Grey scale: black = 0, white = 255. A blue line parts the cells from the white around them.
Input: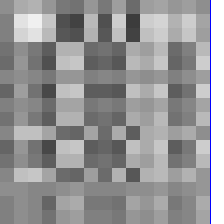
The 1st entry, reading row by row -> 142
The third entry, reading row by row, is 178
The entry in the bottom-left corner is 128
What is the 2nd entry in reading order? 171
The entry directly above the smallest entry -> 107
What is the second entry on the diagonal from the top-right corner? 205
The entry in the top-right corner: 142
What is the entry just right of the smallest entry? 205
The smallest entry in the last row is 114
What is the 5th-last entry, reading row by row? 142
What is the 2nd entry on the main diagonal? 226
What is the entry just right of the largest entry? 198
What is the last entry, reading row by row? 164
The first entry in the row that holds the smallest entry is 128
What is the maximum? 240
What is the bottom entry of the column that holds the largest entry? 134
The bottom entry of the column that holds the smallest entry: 150
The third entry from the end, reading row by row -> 128
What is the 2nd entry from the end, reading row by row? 134
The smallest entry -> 60
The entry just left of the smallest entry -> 205

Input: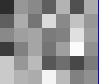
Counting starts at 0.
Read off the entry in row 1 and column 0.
95
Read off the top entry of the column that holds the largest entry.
80
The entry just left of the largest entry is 159
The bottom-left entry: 202
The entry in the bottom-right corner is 144
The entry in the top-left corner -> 45
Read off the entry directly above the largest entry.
224
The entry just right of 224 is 159
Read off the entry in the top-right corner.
172
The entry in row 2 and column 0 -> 137
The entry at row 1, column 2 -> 117
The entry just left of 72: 110
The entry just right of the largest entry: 144

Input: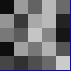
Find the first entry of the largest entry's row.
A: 70
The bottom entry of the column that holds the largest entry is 203
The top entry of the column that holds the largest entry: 106
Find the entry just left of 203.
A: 106
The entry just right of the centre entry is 134
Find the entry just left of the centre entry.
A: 92

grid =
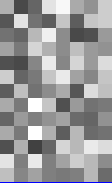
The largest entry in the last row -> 191
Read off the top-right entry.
205
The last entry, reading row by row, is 107
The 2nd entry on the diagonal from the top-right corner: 197
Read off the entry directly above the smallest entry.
255
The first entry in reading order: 176
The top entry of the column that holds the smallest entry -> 101
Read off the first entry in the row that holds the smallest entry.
80
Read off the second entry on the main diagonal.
227
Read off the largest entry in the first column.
227
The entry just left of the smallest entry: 176
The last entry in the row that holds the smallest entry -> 220
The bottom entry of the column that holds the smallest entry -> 162
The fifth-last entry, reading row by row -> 127
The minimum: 65
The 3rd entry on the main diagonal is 184
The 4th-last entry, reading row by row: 121
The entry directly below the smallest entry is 234
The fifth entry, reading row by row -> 248

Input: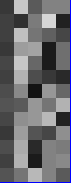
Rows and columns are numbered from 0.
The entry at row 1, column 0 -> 64
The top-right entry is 130
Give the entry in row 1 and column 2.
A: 123
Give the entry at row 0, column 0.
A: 56
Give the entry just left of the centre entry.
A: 137
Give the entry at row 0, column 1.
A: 199
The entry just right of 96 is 70
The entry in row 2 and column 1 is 192
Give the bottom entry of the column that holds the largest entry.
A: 130
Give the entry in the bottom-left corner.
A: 84
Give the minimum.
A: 19
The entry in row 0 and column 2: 90
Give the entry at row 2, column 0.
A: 64
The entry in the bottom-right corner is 90
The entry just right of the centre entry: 151
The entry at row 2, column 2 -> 117
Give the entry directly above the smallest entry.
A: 77

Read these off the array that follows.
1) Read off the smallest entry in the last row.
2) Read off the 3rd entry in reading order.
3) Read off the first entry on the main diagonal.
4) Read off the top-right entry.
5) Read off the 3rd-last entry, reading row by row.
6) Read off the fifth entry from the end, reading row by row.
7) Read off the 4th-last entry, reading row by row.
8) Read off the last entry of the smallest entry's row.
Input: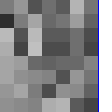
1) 68
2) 82
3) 124
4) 117
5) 180
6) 131
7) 173
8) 98

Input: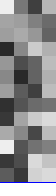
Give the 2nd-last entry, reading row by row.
210
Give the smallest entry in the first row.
63
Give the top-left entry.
238
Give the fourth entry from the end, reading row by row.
92
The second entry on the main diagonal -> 158
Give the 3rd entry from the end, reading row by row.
56
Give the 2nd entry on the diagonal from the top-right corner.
128
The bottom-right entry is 218
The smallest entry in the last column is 99
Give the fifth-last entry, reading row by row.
195
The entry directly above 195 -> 128
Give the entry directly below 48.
56
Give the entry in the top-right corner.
182

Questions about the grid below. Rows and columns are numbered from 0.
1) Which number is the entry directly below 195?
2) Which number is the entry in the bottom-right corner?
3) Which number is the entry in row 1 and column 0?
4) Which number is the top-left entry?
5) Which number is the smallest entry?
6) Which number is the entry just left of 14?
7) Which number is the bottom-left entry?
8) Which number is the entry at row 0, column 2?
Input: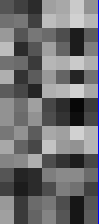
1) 77
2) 92
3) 113
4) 85
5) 7
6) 51
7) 160
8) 43

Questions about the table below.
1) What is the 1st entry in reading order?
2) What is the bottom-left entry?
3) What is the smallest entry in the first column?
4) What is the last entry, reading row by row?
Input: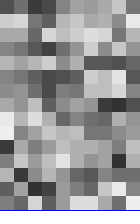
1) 80
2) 126
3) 58
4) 239

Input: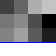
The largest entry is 195
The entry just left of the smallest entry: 77
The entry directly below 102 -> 138
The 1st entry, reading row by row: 64

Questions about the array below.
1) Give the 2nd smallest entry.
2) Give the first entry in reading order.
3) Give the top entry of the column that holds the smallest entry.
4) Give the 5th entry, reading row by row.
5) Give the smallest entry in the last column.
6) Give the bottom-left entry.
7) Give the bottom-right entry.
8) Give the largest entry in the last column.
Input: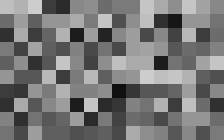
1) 22
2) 191
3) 122
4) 42
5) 48
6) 115
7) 122
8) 197

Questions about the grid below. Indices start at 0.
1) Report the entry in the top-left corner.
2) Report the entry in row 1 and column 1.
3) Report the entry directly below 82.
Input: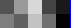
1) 82
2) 97
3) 126
